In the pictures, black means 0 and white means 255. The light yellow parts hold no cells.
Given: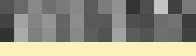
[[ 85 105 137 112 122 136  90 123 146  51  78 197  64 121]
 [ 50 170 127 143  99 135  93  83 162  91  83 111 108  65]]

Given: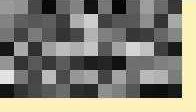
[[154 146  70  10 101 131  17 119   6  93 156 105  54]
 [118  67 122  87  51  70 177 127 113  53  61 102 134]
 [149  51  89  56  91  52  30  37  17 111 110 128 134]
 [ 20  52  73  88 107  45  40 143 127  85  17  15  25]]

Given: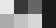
[[231  56 101  26]]

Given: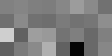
[[129 133 127 125 135 156 138 113]
 [207  97 158 153 115 127 105 128]]

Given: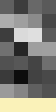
[[ 96  61 104  90]
 [ 61 218 223  90]
 [ 81  87  68 111]
 [154 133  96  81]]

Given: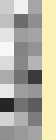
[[204 240 165]
 [227 157 164]
 [219 136 180]
 [231 157 150]
 [210 175 124]]
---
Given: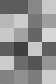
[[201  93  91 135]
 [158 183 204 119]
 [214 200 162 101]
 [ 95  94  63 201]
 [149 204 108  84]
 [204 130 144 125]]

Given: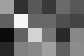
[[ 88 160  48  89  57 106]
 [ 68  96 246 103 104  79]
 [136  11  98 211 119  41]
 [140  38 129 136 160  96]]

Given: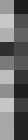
[[ 31 156]
 [ 80 200]
 [ 98 176]
 [ 70  47]
 [ 87 122]
 [ 53 189]
 [ 31 142]
 [ 62 198]
 [ 37 167]
 [ 37 168]]

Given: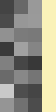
[[153  68 104]
 [154  75 151]
 [121 145 123]
 [133  58 161]
 [ 56 128  70]
 [117 106 136]
 [ 69 201  78]
 [ 76 149 113]]

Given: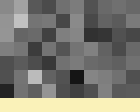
[[104 137 162  88  75 112 124  82 105 112]
 [122 148 193 116 120  71 138  73  99  91]
 [ 71 149 101 106  65 127 134  49  53  81]
 [105 127 118  60 116  84 116 129  98  75]
 [113  79  91  77  56 113 123 106 102  96]
 [ 80  80 116 187  98  82  21 133 126 113]
 [ 91  35 114  95 148  78  64  80 129  89]]

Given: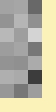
[[104 163 166]
 [144 147 181]
 [212 184 158]
 [119 157 165]
 [171 147 144]
 [ 60 175 170]
 [157 151 119]]

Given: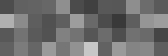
[[ 90  77  97  99 103 143  75  64  88  87 142 108]
 [157 176 139  94  81  95 157 105  76  57  94 149]
 [ 69  88 115  90  82 129 115  86 108  78 113 106]
 [ 94  97 124 102 154 118 146 199  98 154 132 136]]
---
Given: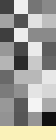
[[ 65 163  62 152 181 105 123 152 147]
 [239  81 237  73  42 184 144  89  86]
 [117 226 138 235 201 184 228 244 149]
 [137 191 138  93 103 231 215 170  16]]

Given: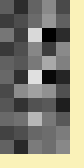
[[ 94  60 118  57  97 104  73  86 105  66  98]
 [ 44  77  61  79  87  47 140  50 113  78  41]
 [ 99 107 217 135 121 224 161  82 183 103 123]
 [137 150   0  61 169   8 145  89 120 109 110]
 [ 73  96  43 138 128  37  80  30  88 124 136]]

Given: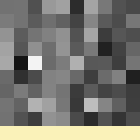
[[114 123 147 163 168 106 101 116 114]
 [115 115  92  86  20  48 123  99  82]
 [ 80  91 116 144 243  75  98 178  61]
 [153 111 129 110 107 130 131 161 146]
 [161  97 145 148 124 134 116 119 138]
 [ 44  67  82  90 176 105  59  56  74]
 [164 134 165 121  88  62  91 189  43]
 [120  90  60  33  89 107  67 133  82]
 [ 82  76  86  66  62 129  76  96  52]
 [ 73 119  78 102 117  32  61  62  77]]

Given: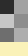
[[ 44 198 110]
 [162 141 173]]

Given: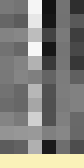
[[121 102 131 114 122 121 114 108 132 148  92]
 [116  92 135 103 131 133 104 103 122 151  98]
 [245 231 189 247 178 127 183 166 208 153 176]
 [ 19  23  67  23  57 100  81  80  81 128  27]
 [115 114 122 117 118 124 125 123 128 135 110]
 [ 46  89  62  72  55  96 129 129 105 104  77]]

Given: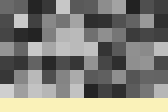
[[106  75  69 149  63  55 207]
 [ 97 202  42 102  53 135 159]
 [ 36  65  35 201  99 185 195]
 [ 56 136 128 167  40  78 182]
 [199 116 182 193  76 132 135]
 [ 89 164 186 186  54 171 194]
 [ 92  46 112 193 147  90  36]
 [141  49 143  52  70  96  66]
 [163  81 118  90  46 143  46]
 [ 34  99  59 144 143  85  92]
 [ 79 154  70 138 148 101 118]
 [ 63  47  64 190  72 100 182]]

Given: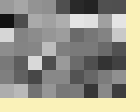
[[154  18 214 141 121 127 173]
 [166  77 131 132  93  97 185]
 [147 170 140 134 217  71 114]
 [143 161 150 189  78 136 150]
 [ 79 174 157 127 154 136 119]
 [ 41 228 106 122 107  83 122]
 [ 35 224 119 122  79 103  54]
 [ 80 160 131 106  51 124 136]
 [ 79 228 200  81  65 144  61]]

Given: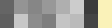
[[101  95]
 [148 199]
 [134 140]
 [152 126]
 [175 196]
 [204 187]
 [ 59  68]]
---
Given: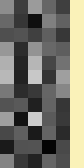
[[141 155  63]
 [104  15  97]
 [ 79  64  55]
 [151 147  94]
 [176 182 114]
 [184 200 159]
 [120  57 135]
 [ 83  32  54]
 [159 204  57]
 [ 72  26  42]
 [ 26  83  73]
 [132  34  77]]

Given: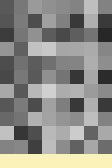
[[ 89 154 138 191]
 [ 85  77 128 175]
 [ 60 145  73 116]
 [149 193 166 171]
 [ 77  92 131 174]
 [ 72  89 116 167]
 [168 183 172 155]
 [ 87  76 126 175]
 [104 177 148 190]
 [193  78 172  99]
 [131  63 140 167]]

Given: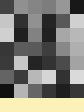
[[ 67 133 151]
 [198 145  88]
 [208 130 167]
 [ 55  90 136]
 [ 58  36  75]
 [100 184  50]
 [ 16 102  30]]

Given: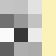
[[196 226]
 [113 194]
 [250 235]
 [ 96 171]]

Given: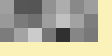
[[160  85 173 157]
 [153 112 193 125]
 [124 203  48 120]]

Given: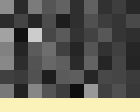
[[142 123  98  97  62]
 [ 44  38  29  80  53]
 [162 204  90  66  53]
 [129  91  64  85  64]
 [136  83  94  99  69]
 [ 64  81  91  38  69]
 [120 134  61 153  80]]

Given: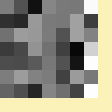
[[125  17 121 250]
 [ 48 153 120  61]
 [113 152  82 130]
 [ 59 147  64 209]
 [ 77  90  82 253]
 [125 130  65 120]
 [100  37 111 254]]
